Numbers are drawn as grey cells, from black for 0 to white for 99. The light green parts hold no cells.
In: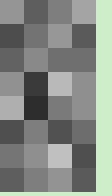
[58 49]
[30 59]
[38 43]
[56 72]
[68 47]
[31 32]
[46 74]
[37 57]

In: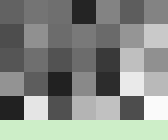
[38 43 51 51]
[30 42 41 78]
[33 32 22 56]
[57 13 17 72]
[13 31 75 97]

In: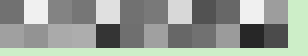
[44 51 87 47 32 93]
[62 66 20 62 44 15]

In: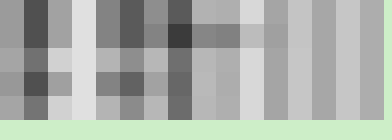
[60 63 51 55 69 84 76 77]
[60 63 51 51 52 73 76 77]
[64 81 70 71 71 84 77 77]
[59 62 51 63 72 84 77 77]
[64 81 70 71 71 84 77 77]

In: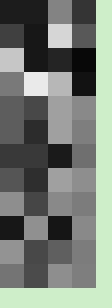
[11 51]
[25 83]
[77 14]
[47 71]
[36 62]
[36 62]
[22 10]
[33 62]
[55 53]
[9 8]
[57 37]
[45 55]

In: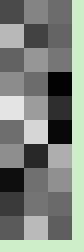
[29 42]
[71 39]
[38 46]
[54 1]
[88 18]
[43 3]
[55 67]
[6 56]
[23 41]
[35 37]

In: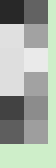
[16]
[87]
[86]
[86]
[26]
[37]
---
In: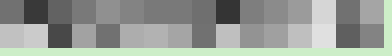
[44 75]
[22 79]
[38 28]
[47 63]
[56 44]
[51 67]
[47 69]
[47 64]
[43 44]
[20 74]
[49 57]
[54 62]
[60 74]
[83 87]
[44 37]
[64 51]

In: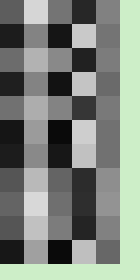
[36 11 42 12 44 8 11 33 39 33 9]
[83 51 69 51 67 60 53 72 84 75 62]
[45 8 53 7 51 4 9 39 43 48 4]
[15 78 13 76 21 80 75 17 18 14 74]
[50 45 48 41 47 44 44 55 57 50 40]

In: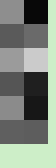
[55 35 60 33 54 37]
[3 41 79 12 9 36]

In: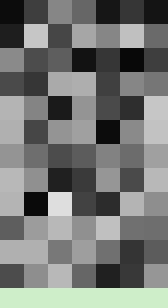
[5 12 53 29 70 68 57 71 70 37 68 30]
[24 77 30 21 51 27 43 56 4 60 68 55]
[52 27 37 66 10 57 30 13 86 71 47 71]
[40 64 7 67 57 62 36 23 26 56 61 40]
[9 52 21 25 29 5 50 58 17 74 44 13]
[21 74 3 52 18 53 42 29 70 44 20 22]
[8 41 24 46 77 75 62 71 55 43 36 58]

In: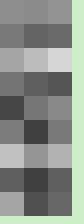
[55 47 64 45 27 48 75 37 64]
[54 39 73 37 46 25 58 25 31]
[57 41 83 33 53 47 69 37 40]

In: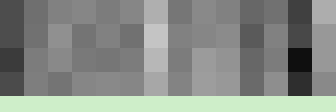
[30 30 23 29]
[43 44 48 49]
[50 56 53 45]
[52 45 47 52]
[48 50 46 53]
[52 44 48 52]
[68 76 71 65]
[46 50 48 51]
[53 52 60 61]
[50 54 57 59]
[40 35 40 41]
[44 50 48 55]
[25 28 6 18]
[67 59 59 53]
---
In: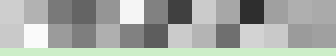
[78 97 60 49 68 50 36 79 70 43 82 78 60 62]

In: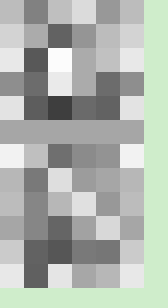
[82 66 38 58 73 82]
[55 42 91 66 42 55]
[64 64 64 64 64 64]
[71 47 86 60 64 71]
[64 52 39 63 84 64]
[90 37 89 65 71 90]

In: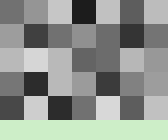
[61 25 44 56 42 20 45]
[46 17 72 60 23 50 61]

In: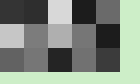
[77 48 68 46 11]

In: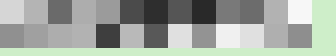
[56 62 67 69 24 72 34 87 57 93 87 68 55]

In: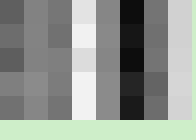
[42 51 44 93 53 8 43 81]
[49 54 48 94 54 14 39 83]

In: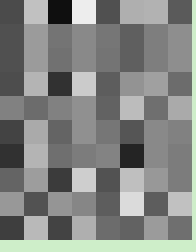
[31 60 45 53 46 37 49 55]
[30 70 19 79 36 57 62 42]
[26 66 39 56 46 33 53 50]
[39 61 23 80 32 74 59 48]
[24 72 26 68 42 38 60 43]

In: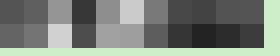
[39 45 81 30 63 61 36 20 14 17 23]
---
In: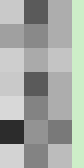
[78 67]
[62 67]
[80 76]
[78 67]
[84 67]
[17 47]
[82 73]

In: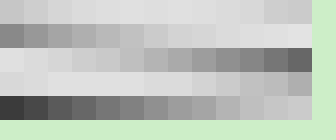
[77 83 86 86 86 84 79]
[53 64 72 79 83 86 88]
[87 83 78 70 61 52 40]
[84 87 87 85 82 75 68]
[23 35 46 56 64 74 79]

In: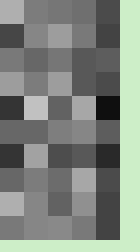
[68 46 29]
[27 61 26]
[47 46 36]
[61 61 29]
[20 38 6]
[40 49 36]
[20 30 16]
[40 42 29]
[68 38 26]
[47 53 26]

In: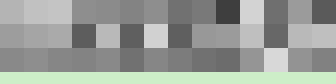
[70 76 54 55 47 82 60]
[61 66 72 81 59 74 72]
[53 52 53 52 44 58 57]

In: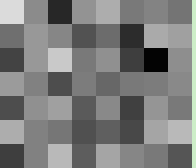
[85 15 67 51]
[43 52 42 66]
[26 78 56 1]
[60 30 40 48]
[30 62 53 58]
[67 46 37 64]
[24 72 64 47]

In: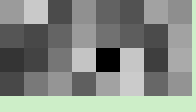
[60 29 38 63]
[33 39 44 29]
[20 46 0 24]
[28 58 63 40]

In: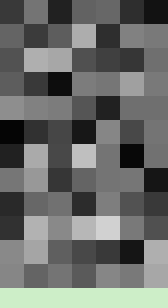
[22 13 40 7]
[39 36 18 47]
[32 65 25 43]
[36 5 46 47]
[55 48 13 43]
[2 27 52 45]
[13 28 45 44]
[46 21 45 8]
[16 44 49 22]
[19 53 81 31]
[53 37 22 68]
[52 45 52 65]
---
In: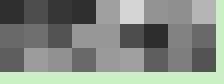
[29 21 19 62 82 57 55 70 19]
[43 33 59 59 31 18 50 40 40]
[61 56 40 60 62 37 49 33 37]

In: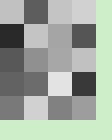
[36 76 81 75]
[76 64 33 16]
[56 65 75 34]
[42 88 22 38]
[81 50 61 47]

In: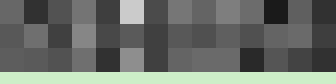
[19 32 45 24 79 29 46 39 49 42 10 37 19 40]
[43 25 52 28 35 25 34 31 37 31 39 41 24 34]
[35 32 43 19 55 25 39 41 41 16 33 26 19 36]

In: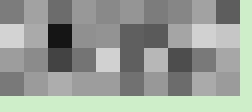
[63 42 59 53 58 48 52 63 36 48]
[66 8 56 57 37 35 64 81 77 82]
[54 26 45 81 37 71 30 47 65 61]
[60 67 61 61 44 59 42 66 60 47]

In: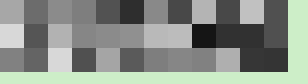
[42 54 49 32 18 53 28 70 28 75 31 65]
[33 69 52 54 56 72 73 8 19 19 31 84]
[39 84 31 64 35 49 52 50 68 21 20 50]

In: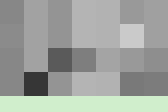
[63 58 70 69 59 62 52]
[63 58 70 69 79 62 54]
[63 35 49 64 59 55 52]
[21 58 70 69 47 48 52]

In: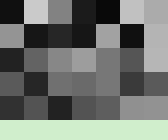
[78 51 10 3 75 66 6]
[9 15 9 63 6 70 58]
[38 52 61 46 33 71 13]
[15 44 41 46 23 35 35]
[32 13 32 37 56 57 19]
